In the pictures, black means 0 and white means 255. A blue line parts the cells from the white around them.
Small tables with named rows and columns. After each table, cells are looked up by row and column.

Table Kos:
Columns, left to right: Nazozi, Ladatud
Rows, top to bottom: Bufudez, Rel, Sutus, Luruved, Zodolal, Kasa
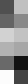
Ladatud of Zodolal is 18
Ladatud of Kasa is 68
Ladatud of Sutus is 194
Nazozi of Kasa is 252
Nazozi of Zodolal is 105
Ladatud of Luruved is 167
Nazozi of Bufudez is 80
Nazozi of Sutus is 210
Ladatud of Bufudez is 192
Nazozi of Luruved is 178
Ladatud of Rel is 137
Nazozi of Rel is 100
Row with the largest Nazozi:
Kasa

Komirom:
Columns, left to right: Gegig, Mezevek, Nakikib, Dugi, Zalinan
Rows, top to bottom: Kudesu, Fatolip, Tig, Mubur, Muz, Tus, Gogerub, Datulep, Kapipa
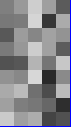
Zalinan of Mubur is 92
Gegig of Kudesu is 127
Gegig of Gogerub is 170
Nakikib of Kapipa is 173
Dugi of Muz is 117
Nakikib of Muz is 180
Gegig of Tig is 88
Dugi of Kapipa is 68
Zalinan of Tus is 138
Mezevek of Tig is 156
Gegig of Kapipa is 202
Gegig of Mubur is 122
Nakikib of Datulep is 119
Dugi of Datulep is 103
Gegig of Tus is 146

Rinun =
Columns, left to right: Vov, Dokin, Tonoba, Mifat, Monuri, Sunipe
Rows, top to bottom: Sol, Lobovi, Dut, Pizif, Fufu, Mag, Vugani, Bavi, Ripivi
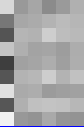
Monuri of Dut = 189
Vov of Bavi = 86
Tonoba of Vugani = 173
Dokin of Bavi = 176
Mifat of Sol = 139
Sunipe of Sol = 176
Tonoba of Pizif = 163
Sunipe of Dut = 185
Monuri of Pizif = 157
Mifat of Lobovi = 179
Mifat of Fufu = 173

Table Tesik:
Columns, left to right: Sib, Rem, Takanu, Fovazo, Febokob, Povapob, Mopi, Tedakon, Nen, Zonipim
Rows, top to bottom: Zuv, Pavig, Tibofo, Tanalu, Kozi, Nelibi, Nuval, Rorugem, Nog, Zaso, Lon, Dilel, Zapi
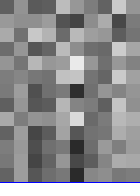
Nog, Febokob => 167
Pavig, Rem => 143
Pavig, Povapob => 68
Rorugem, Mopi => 124
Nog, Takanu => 148
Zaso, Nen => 173
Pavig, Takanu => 143
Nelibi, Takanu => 119
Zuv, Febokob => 188
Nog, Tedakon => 123
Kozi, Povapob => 234
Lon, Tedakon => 154
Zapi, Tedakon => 142

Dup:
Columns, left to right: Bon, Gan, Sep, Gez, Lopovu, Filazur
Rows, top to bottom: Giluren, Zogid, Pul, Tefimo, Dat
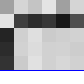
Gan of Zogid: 63
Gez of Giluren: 228
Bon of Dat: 51
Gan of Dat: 203
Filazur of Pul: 210
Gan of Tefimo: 210
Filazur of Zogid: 78
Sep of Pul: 223
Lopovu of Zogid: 24
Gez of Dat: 209
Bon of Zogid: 227
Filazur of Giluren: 213
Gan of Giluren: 213

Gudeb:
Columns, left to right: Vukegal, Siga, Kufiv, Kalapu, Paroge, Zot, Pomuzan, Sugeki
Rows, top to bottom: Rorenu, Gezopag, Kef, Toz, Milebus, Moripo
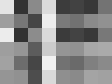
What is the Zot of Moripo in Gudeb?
138
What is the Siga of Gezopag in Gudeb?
119
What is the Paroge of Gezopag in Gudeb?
122
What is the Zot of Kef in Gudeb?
67
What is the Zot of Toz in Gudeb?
146
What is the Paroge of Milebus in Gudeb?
114
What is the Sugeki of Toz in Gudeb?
170
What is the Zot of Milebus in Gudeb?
106
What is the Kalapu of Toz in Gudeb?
204
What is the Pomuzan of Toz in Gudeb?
167
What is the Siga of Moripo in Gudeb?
145
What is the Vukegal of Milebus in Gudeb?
162
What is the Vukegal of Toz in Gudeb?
158
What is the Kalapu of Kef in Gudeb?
218
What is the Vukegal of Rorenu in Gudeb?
228
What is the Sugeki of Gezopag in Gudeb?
145
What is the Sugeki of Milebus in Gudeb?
138
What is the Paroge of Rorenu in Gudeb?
60
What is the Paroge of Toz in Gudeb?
149

